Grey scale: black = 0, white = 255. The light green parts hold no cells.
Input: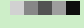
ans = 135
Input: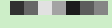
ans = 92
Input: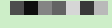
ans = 77
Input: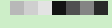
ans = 80
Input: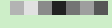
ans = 116
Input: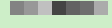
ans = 110
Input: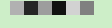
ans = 128
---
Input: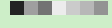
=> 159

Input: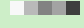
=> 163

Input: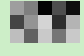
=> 127

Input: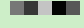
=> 87

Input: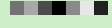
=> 115

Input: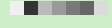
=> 153

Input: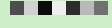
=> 112
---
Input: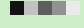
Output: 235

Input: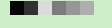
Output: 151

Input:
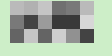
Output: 121

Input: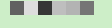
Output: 179

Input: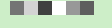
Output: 152

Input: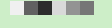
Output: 147

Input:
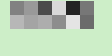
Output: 36

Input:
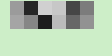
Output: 70

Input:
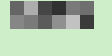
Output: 122

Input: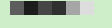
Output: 166
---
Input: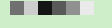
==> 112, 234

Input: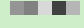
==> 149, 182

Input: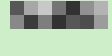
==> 87, 156

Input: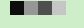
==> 13, 197

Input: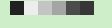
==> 33, 54

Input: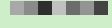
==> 168, 67

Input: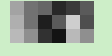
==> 163, 143
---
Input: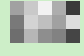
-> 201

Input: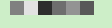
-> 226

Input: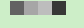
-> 166

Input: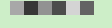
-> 55

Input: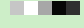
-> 255

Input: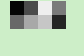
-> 75

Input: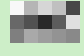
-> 181

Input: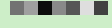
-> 159
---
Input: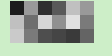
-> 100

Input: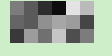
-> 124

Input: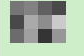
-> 150

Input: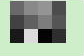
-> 46

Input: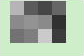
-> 59

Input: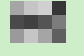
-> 95
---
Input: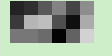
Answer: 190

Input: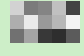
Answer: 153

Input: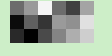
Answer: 53

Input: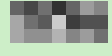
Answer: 90

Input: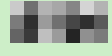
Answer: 155

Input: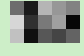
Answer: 121

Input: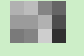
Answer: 177

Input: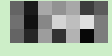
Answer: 135

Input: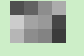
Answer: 153
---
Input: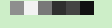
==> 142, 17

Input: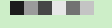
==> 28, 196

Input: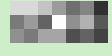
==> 217, 67

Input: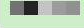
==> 114, 145

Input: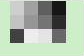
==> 206, 104

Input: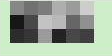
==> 135, 63

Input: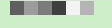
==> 94, 180

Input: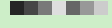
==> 37, 204
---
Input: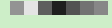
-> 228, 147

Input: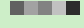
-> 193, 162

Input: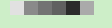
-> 225, 170

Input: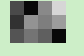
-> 214, 156

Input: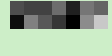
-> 200, 140

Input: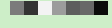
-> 243, 156
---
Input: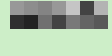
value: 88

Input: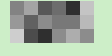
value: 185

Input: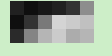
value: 192

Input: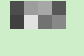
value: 136

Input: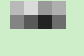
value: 109

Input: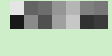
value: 59
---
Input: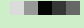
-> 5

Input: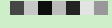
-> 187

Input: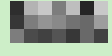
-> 137

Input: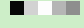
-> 253

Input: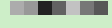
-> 98

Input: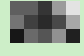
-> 42

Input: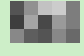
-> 72

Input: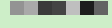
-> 68
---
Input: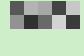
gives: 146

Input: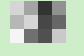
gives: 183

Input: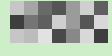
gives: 62

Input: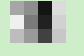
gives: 240

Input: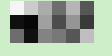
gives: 16

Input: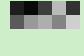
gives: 90

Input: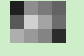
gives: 89

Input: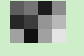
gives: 39
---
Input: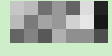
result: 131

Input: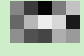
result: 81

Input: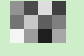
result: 155

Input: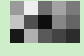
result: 175

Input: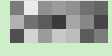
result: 211

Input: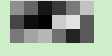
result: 163

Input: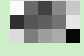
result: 125

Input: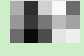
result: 10
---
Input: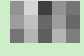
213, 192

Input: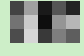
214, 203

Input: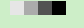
230, 171

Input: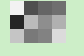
242, 219

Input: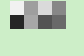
241, 218

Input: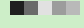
225, 185

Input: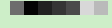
216, 186
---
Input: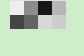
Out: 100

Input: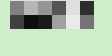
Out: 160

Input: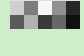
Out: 58

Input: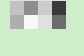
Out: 248

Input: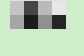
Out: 27

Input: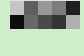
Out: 74
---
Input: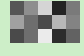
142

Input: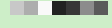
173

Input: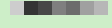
52

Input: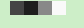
30

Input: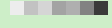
194

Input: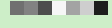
130

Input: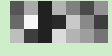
170
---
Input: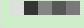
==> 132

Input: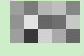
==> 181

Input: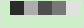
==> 78

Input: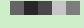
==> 72

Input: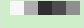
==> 46

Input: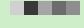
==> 165

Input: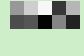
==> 247
